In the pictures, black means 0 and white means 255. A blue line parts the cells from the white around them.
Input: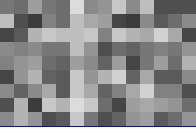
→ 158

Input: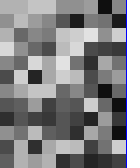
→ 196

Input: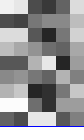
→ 76

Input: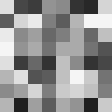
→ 60

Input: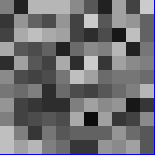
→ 182

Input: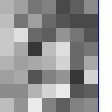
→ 117

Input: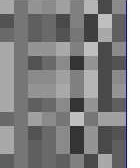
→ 148

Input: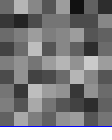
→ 135
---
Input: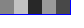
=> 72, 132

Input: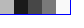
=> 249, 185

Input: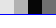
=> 112, 229

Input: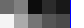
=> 24, 244

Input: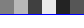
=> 86, 127

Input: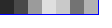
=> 178, 41

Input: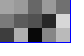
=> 112, 61
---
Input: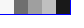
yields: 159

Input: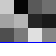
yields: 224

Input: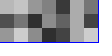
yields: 140

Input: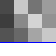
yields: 165

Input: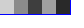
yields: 62

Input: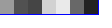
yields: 69
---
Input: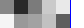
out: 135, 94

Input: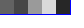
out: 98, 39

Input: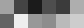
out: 163, 205

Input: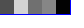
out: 79, 2

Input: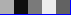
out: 175, 98

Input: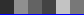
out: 46, 120

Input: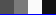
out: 80, 19
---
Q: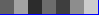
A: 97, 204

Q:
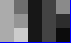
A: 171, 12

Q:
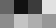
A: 101, 152

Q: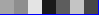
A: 165, 70

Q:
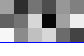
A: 161, 67

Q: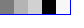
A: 124, 247

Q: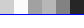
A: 207, 38

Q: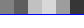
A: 128, 54

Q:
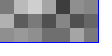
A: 122, 122

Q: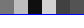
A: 118, 83
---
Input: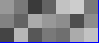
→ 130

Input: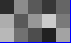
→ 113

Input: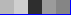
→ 155

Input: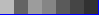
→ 100

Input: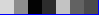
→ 98

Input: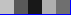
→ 111

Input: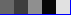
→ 103

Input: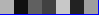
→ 96
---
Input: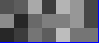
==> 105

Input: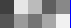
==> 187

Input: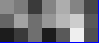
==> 111

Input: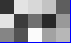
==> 112

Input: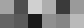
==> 208

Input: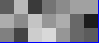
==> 196

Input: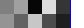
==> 6
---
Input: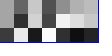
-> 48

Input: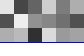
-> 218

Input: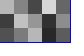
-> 183

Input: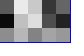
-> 131

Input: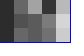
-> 91

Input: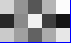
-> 98

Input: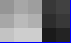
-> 206
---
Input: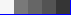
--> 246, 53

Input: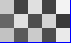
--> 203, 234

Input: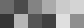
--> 107, 143

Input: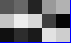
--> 85, 206

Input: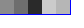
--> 139, 182

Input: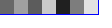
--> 104, 226
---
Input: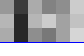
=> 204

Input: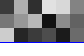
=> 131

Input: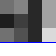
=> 162

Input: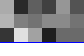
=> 83

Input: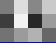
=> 202

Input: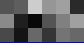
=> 42

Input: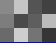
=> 65
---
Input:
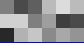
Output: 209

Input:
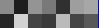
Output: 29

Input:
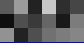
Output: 79

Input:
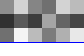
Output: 90

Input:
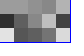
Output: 95

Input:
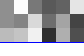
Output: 132

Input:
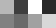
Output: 62
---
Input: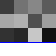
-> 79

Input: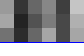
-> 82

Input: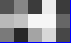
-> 246

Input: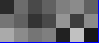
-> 51

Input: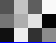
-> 227

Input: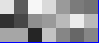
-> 143

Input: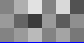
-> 59

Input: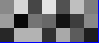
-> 116

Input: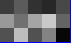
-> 165
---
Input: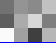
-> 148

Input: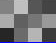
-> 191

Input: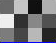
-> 196

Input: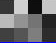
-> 207

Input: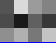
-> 218

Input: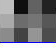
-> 15

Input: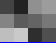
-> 34

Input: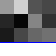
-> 208
